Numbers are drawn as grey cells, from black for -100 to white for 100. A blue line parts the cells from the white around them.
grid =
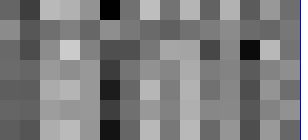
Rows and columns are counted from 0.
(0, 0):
-21
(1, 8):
-25
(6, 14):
-19
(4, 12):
-39
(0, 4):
15
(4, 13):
16
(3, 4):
19
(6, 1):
-33
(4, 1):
-27
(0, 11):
40
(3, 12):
-29
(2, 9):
29
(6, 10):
-18
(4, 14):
-14
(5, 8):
2
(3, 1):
-20
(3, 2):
20
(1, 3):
0
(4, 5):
-78
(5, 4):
19
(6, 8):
-6
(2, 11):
6
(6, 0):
-27
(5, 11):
7
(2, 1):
-40
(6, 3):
46
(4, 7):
43
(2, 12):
-91
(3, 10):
-3
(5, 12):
-32

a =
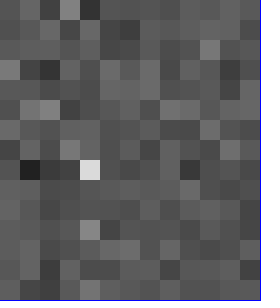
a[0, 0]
-34
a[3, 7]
-17
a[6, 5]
-37
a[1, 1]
-31
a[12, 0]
-28
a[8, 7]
-37
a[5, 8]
-12
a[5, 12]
-20
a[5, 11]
-22
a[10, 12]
-46
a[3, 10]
-32
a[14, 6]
-31
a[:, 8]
[-38, -32, -40, -43, -37, -12, -41, -25, -25, -28, -39, -35, -21, -45, -26]
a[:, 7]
[-34, -29, -30, -17, -17, -38, -29, -45, -37, -30, -27, -36, -36, -28, -35]
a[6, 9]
-42
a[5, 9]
-17
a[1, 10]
-22
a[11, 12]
-45
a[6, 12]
-40
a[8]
[-35, -74, -54, -48, 71, -37, -43, -37, -25, -55, -39, -34, -43]
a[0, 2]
-49
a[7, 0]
-46
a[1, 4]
-19
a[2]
[-30, -27, -26, -34, -26, -44, -42, -30, -40, -36, -7, -36, -32]
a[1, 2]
-19
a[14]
[-26, -45, -50, -30, -10, -26, -31, -35, -26, -36, -36, -31, -30]
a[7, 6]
-29
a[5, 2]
0
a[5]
[-37, -10, 0, -48, -39, -32, -25, -38, -12, -17, -32, -22, -20]
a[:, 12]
[-30, -40, -32, -38, -21, -20, -40, -30, -43, -38, -46, -45, -26, -48, -30]
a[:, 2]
[-49, -19, -26, -59, -41, 0, -36, -40, -54, -41, -44, -37, -42, -52, -50]
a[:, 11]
[-24, -24, -36, -51, -46, -22, -35, -14, -34, -43, -31, -37, -38, -27, -31]
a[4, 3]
-36
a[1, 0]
-37

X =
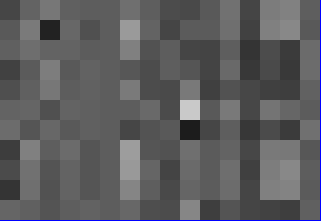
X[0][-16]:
-45
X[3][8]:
-26
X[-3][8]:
-47
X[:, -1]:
[-26, -30, -16, -15, -24, -28, -12, -32, -27, -29, -25]
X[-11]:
[-45, -22, -7, -25, -27, -27, -13, -26, -40, -43, -30, -11, -46, -3, 1, -26]
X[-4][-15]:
0
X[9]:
[-59, -13, -36, -22, -33, -27, 4, -26, -43, -21, -28, -15, -46, 0, 3, -29]
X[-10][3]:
-19
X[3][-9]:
-40
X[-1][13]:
-48
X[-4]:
[-52, 0, -26, -16, -33, -27, 23, -33, -36, -13, -29, -22, -44, -5, -6, -32]
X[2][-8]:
-27
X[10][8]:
-40
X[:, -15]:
[-22, -4, -14, -29, -25, -21, -33, 0, -11, -13, -25]
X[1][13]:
0
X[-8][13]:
-42
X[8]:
[-41, -11, -34, -22, -33, -27, 20, -21, -47, -17, -29, -14, -50, -2, 7, -27]
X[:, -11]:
[-27, -27, -27, -27, -27, -27, -27, -27, -27, -27, -27]
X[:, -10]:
[-13, 21, 0, -32, -4, -27, -45, 23, 20, 4, -19]
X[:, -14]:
[-7, -73, -22, -2, -7, -37, -19, -26, -34, -36, -34]
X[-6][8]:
-41
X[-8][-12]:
-23
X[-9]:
[-25, -14, -22, -22, -28, -27, 0, -36, -27, -46, -47, -26, -59, -40, -54, -16]
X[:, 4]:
[-27, -37, -28, -23, -24, -25, -25, -33, -33, -33, -23]
